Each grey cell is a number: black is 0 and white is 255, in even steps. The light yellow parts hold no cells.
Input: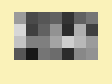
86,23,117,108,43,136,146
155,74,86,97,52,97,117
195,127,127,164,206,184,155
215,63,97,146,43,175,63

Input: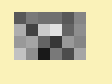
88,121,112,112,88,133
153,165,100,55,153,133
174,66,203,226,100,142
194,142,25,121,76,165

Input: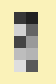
56,33
68,153
189,180
210,100
222,89

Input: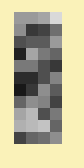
24,56,142,91
33,165,121,101
44,44,79,131
67,101,111,142
79,91,91,154
101,142,131,67
121,121,79,56
142,56,67,111
154,154,165,217
165,185,79,121
176,185,195,101

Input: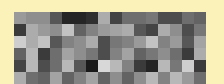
59,172,154,142,194,99,130,154,163,172,87,68,172,142,77,119
68,184,77,110,184,87,26,216,184,130,59,37,184,119,206,59
99,184,59,110,163,142,119,77,130,163,99,119,142,110,59,172
154,142,142,87,37,37,47,172,68,110,110,119,77,77,110,99
172,110,99,163,99,130,163,99,142,99,142,184,130,184,154,110
206,172,194,87,130,142,172,77,119,130,154,194,130,154,87,163

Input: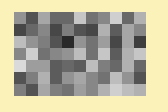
71,104,135,71,126,83,71,177,92,166,135
83,126,177,92,147,166,135,114,189,147,83
126,83,166,126,114,157,135,177,207,189,177
135,207,114,135,147,189,114,198,92,177,198
147,83,166,104,104,198,114,135,207,104,177
189,147,126,83,41,147,114,157,71,166,62
218,157,157,92,104,92,189,126,104,177,104

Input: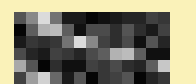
5,94,178,188,94,16,75,75,46,84,46,26,65
26,55,46,55,115,219,136,65,46,75,16,84,37
65,157,209,104,26,84,5,55,65,84,5,37,55
75,37,26,65,55,37,75,94,178,188,94,16,16
84,136,219,115,26,26,5,16,26,37,37,65,55
169,84,5,46,16,16,65,55,75,46,37,94,199
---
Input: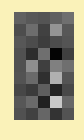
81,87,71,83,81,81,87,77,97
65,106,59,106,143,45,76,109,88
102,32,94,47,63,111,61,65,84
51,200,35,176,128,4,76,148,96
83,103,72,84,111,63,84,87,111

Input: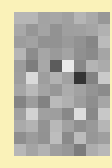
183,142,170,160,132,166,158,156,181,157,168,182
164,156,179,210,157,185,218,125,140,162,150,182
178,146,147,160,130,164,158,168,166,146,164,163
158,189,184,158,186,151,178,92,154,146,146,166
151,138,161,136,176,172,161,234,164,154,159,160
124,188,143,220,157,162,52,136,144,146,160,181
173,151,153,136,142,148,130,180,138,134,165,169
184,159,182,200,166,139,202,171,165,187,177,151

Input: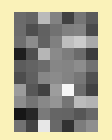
113,22,141,156,77,92,30,111,108,107
68,39,116,87,96,99,79,140,78,100
231,122,136,65,135,108,182,98,97,186
104,101,149,157,139,134,138,128,113,130
50,100,117,247,131,132,125,190,128,65
124,86,187,108,119,141,107,203,131,117
142,103,179,66,80,113,60,169,74,90

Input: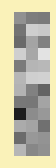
182,107,171,29,120,179,182,123,207,106,115,145
135,152,164,140,119,129,207,181,167,164,206,125
144,147,112,152,164,99,209,184,227,129,201,122

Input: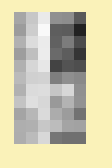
173,174,164,195,177,186,176,157,177,156,166
187,176,183,223,219,208,214,191,220,205,199
216,199,218,215,221,210,231,236,235,249,234
118,188,172,153,197,126,67,106,97,94,144
112,164,156,179,215,143,83,93,124,92,141
112,162,114,146,144,137,78,53,76,34,89

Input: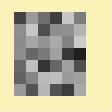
153,98,106,141,140,142,68
85,134,191,103,165,198,153
181,186,52,122,148,79,111
82,190,102,161,170,141,63
60,156,160,56,131,144,198
168,160,78,32,202,179,124

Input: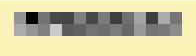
170,147
149,3
128,115
202,72
93,69
98,128
115,72
110,122
124,62
104,112
152,164
116,62
121,170
141,116

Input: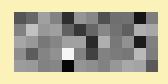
156,141,166,129,85
153,92,152,193,103
130,132,120,152,160
134,145,133,159,130
6,246,160,97,46
148,129,161,55,149
142,66,42,102,135
130,130,175,135,80
151,123,120,114,111
168,119,145,95,113
164,185,28,175,21
89,125,128,167,125
